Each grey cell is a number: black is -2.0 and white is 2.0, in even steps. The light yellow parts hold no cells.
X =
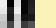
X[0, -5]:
1.7
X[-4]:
[1.7, -2.0, 1.5, -1.9, -1.5]
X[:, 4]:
[-1.5, -1.4, -1.6, -0.7]
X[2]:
[1.2, -1.6, 1.2, -1.7, -1.6]
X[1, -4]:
-1.5

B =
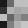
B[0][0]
-1.6
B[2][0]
1.0
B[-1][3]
1.1
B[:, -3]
[-0.3, 0.8, -0.4, 0.0]
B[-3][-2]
0.6

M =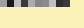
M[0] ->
0.5
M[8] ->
-1.3
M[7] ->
1.0

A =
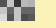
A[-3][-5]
-0.7
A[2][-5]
1.4
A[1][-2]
-0.4
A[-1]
[1.4, -0.7, 1.1, -0.8, -0.6]

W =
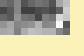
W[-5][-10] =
-0.2
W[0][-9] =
-0.4
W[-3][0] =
-0.4
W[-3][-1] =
1.1
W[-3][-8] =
0.3
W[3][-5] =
0.8
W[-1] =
[0.6, 0.7, 0.0, 0.7, 1.0, 0.9, 0.8, 0.8, 0.1, -0.3]
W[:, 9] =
[1.0, 1.2, 1.1, -0.7, -0.3]
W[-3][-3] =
-0.2
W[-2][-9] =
0.6
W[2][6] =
0.0
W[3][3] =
0.2
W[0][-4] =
-0.3
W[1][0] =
-0.9

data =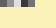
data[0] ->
-0.5
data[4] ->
-0.2
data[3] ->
-1.1

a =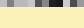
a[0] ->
1.0
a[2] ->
0.9
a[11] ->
0.4
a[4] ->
1.1

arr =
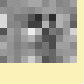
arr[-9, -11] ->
-0.1
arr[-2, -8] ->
0.3
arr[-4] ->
[0.2, 0.4, 0.1, 0.5, 0.8, 0.0, -0.7, -0.8, 0.1, 0.6, 0.7]
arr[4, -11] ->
-0.7
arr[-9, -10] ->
0.3
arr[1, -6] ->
0.3
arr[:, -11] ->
[-0.1, 0.3, 1.4, 1.4, -0.7, 0.2, 0.7, 0.4, -0.2]
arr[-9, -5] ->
0.2
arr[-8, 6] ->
0.5
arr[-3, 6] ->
-0.2
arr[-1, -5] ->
-0.7
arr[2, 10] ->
-0.2
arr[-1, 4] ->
1.2
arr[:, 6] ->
[0.2, 0.5, 0.0, 0.8, -0.9, -0.7, -0.2, -0.2, -0.7]
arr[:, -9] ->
[0.3, 0.3, -0.1, 0.1, 0.2, 0.1, 0.0, 0.1, 0.1]
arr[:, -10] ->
[0.3, 0.2, 0.2, 0.1, 0.5, 0.4, 0.3, 0.3, 0.4]
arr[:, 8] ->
[0.1, 0.3, 0.8, 0.8, -0.3, 0.1, 0.5, 0.3, -0.1]
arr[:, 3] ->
[0.4, 0.2, -0.1, -0.2, 0.8, 0.5, 0.2, 0.3, 0.6]
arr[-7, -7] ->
-0.7
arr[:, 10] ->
[0.5, 0.1, -0.2, -0.5, 1.3, 0.7, 0.2, 0.4, 1.0]
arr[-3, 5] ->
-0.5
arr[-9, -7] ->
0.6
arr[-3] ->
[0.7, 0.3, 0.0, 0.2, 0.0, -0.5, -0.2, -0.8, 0.5, 0.5, 0.2]
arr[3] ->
[1.4, 0.1, 0.1, -0.2, -1.0, -1.0, 0.8, -0.6, 0.8, 0.4, -0.5]
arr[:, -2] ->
[0.2, 0.2, 0.6, 0.4, 0.4, 0.6, 0.5, 0.4, 0.5]

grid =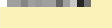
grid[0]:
2.0
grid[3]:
0.1
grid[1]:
0.5

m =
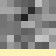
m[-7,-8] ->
0.5
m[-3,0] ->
-0.1
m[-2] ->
[0.1, 0.9, -0.5, -0.1, -0.2, 1.1, 1.0, 0.3]
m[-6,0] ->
0.6
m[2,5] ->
0.2
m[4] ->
[-0.1, -0.1, -0.2, -0.5, -0.4, 0.3, 0.6, 0.8]
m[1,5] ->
-0.3
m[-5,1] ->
0.1
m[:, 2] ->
[-0.3, 0.4, -0.7, -0.2, -0.2, -0.5, 0.1]
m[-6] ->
[0.6, 0.6, 0.4, -0.2, -1.3, -0.3, 0.3, -0.1]
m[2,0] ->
-0.2

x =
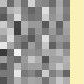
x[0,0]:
1.0
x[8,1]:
-0.1
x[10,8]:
0.4
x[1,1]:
0.8
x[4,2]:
-1.0
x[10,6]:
1.2
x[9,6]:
0.0
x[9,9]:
0.7
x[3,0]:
1.2
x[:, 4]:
[1.3, -0.4, -0.2, 0.4, -0.3, -0.6, 0.5, 0.3, 1.1, 0.5, 0.1, 0.6]
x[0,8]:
0.6
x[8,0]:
0.5
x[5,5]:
0.1
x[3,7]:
0.6
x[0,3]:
-0.2
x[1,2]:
1.0
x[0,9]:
-0.2
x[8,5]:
0.7
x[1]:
[-0.3, 0.8, 1.0, 0.0, -0.4, -0.1, 1.5, 0.2, 0.7, 0.0]
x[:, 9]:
[-0.2, 0.0, -0.1, 0.6, 0.5, 0.3, -0.2, 0.3, 0.8, 0.7, -0.4, 0.7]
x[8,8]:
0.5
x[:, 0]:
[1.0, -0.3, -0.6, 1.2, 0.8, 0.3, 1.6, -1.1, 0.5, -0.7, -0.1, -0.7]
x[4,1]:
1.2
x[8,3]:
0.4
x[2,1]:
0.2
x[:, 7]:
[-0.3, 0.2, 0.3, 0.6, 0.4, 0.1, -0.5, 0.6, 0.5, 0.6, 0.0, 0.5]
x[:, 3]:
[-0.2, 0.0, 0.1, 0.8, 0.7, -0.1, -0.5, 0.2, 0.4, 0.3, -0.1, 0.3]
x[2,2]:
1.4
